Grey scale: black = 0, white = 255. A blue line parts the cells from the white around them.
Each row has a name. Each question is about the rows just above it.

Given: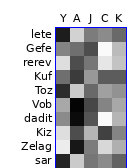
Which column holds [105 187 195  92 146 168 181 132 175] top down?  K
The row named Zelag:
[236  23 124 216 175]
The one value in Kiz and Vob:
[132]
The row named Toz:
[ 44 202 105 160 146]
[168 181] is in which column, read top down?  K
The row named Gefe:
[132 111  77 250 187]
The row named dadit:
[139  11  85 250 181]

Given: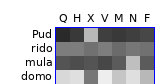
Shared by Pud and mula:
[71]
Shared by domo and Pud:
[184]
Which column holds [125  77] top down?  H
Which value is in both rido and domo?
[119]
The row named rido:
[125 125 113 125 107 119 113]
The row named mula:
[ 84  77  84  71  91 191  91]
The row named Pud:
[ 42  57 184  63  57  63  71]

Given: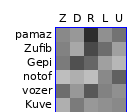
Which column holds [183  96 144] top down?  U
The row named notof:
[190 175 190 137  96]
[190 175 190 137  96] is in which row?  notof

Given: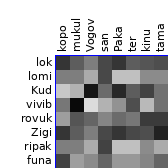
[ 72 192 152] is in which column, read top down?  ter
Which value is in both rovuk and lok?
[85]
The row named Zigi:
[ 53  93 126  72  53  72  78  34]
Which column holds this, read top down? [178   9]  mukul
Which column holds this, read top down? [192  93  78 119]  ter

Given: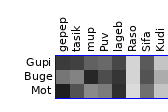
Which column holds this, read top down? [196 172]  Kudi
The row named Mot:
[ 31  83 138 124  47 219 111 196]
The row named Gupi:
[ 59  65  97 105  71 212  90 196]
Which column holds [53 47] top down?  lageb
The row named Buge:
[118 131  39  77  53 212  83 172]

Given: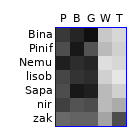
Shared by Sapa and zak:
[77]
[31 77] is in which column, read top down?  G

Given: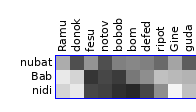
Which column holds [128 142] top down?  defed
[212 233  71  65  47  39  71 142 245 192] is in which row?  nidi
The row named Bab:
[233 212  53  71  59 120 142 192 185 179]
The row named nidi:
[212 233  71  65  47  39  71 142 245 192]

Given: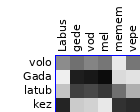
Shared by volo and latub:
[112]
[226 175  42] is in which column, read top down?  vepe
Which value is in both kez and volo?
[232]
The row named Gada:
[239  30  24  12 218 226]
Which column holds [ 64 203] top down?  gede
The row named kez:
[ 36 203 210 232  50  42]

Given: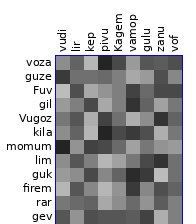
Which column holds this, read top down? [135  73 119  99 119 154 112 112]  vof
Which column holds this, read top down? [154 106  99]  gulu
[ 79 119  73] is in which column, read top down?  gulu
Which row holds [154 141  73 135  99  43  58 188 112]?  guk

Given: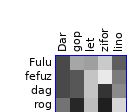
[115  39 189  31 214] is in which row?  rog
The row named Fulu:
[ 73 166 159 202  94]
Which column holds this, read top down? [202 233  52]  zifor
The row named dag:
[ 73  87 196  52 138]

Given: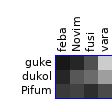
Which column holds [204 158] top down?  vara
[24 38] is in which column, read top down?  feba
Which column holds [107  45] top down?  fusi
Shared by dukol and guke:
[38]
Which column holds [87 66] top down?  Novim
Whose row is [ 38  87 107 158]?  dukol
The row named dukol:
[ 38  87 107 158]

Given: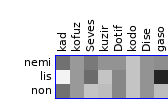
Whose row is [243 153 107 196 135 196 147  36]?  lis
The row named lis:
[243 153 107 196 135 196 147  36]
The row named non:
[113 153 196 189 135 196 147 189]
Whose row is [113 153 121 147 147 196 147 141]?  nemi

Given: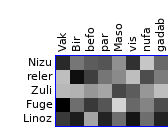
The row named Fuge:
[  1 110  57  85 212 104 132  77]
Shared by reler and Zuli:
[190]
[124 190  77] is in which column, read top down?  gadab

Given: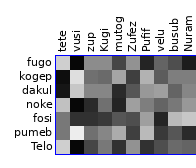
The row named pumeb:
[120 237 112 134 172  63 186  57  86  42]
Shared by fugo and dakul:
[100]
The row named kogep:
[ 14 222 112 106 165  63 178  92 126 126]
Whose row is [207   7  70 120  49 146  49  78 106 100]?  Telo

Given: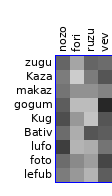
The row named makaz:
[116 145 145 131]
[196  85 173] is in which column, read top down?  ruzu
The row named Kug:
[ 78 152 196  85]
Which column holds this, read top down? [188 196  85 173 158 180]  ruzu
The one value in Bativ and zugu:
[108]
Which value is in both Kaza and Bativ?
[85]
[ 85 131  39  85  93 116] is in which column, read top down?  vev

